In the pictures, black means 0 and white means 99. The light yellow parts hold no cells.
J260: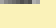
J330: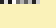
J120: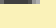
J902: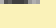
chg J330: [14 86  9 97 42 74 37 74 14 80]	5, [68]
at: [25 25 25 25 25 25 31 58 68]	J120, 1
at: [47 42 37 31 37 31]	J260, 2
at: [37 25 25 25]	J902, 2

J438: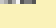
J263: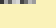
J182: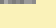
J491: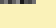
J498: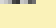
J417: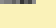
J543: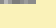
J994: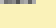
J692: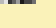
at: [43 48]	J994, 1
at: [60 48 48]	J543, 2
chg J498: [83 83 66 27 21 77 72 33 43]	1, [77]

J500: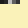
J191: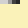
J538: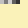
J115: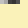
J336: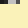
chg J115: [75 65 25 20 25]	4, [31]
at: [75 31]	J336, 3
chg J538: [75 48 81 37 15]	4, [20]
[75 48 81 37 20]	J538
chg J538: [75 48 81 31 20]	3, [37]

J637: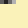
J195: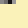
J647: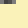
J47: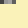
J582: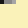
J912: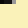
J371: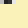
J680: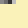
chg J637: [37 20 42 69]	1, [14]
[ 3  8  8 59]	J912
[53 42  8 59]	J195

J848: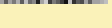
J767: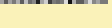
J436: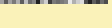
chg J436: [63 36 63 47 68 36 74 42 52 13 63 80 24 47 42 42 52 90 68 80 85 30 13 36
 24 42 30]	15, [47]
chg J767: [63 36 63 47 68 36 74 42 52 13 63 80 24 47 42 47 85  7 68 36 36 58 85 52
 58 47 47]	24, [63]

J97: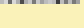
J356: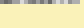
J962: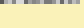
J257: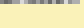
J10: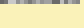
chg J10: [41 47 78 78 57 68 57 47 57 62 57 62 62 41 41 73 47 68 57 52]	9, [68]
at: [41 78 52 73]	J962, 15
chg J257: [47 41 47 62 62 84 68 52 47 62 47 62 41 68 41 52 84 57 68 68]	0, [52]
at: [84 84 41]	J962, 4
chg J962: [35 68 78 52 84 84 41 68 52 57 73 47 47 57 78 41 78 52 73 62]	7, [62]
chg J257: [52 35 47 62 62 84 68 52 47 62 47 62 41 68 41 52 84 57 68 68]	1, [41]
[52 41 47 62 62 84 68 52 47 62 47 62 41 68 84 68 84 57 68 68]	J356

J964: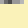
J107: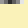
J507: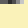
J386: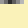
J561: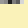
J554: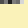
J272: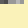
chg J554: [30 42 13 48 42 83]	1, [48]
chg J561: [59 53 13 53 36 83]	3, [48]
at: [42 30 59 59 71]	J964, 1
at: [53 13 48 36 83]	J561, 1

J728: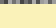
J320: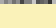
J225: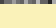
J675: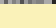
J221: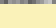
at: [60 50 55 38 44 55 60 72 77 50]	J221, 4
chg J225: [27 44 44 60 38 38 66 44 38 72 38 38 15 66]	4, [44]
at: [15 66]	J225, 12
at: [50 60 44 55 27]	J320, 1
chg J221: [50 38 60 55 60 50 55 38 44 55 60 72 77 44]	13, [50]

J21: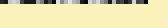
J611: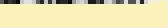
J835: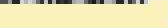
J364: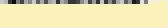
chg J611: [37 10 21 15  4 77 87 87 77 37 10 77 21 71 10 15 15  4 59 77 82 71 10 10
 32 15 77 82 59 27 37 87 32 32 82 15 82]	10, [15]
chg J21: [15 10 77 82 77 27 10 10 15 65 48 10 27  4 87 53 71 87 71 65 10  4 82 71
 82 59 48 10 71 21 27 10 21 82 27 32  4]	8, [10]
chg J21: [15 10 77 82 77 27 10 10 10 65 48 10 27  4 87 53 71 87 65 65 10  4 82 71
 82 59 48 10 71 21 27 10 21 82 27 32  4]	18, [71]
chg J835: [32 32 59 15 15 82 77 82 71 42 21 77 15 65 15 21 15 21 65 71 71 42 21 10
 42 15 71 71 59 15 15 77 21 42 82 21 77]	6, [71]
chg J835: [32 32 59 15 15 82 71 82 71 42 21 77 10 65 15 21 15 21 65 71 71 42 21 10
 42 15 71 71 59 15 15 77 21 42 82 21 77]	12, [15]
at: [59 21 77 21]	J364, 23
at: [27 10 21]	J21, 30

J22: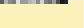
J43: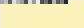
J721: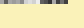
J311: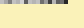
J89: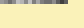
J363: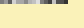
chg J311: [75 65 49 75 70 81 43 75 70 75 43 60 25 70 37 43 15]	6, [37]
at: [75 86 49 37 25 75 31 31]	J363, 8
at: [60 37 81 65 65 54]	J363, 1
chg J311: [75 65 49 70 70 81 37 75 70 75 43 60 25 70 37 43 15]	3, [75]
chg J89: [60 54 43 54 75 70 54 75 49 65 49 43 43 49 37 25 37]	13, [54]

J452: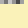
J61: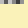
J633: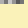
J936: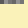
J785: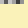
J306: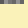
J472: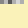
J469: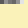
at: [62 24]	J785, 3
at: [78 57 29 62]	J452, 2
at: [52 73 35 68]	J472, 0
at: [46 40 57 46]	J936, 2
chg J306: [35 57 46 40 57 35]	5, [40]
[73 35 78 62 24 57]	J785
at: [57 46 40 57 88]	J469, 1

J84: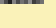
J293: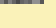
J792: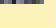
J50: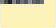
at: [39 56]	J293, 7
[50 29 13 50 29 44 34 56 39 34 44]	J50
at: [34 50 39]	J293, 1
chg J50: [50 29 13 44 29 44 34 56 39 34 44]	3, [50]

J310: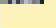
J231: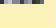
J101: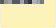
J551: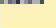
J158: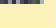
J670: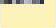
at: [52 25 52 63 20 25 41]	J231, 4
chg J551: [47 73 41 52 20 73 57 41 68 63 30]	9, [68]
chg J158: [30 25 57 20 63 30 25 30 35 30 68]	6, [20]
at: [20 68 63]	J101, 7
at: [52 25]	J231, 4
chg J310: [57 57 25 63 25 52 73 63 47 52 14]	3, [68]

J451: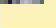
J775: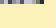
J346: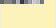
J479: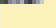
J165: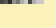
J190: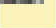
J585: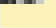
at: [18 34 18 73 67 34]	J585, 1
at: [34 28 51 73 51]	J190, 6
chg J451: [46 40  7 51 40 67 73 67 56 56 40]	2, [12]
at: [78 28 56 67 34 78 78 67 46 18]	J775, 1
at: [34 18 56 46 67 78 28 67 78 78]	J165, 1

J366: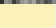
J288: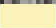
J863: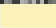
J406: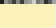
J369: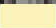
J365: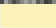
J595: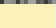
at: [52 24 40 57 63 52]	J366, 2
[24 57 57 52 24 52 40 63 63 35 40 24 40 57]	J595

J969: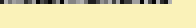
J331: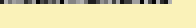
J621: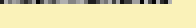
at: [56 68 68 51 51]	J621, 14
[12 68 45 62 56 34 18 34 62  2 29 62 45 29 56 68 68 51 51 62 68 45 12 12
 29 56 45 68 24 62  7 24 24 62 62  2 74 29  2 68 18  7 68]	J621
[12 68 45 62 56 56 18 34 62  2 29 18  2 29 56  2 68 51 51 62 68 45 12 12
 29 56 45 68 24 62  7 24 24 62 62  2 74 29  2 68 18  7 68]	J969

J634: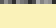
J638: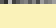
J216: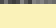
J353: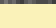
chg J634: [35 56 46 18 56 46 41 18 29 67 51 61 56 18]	2, [41]
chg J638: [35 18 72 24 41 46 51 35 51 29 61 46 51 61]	4, [35]
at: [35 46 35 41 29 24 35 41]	J353, 0

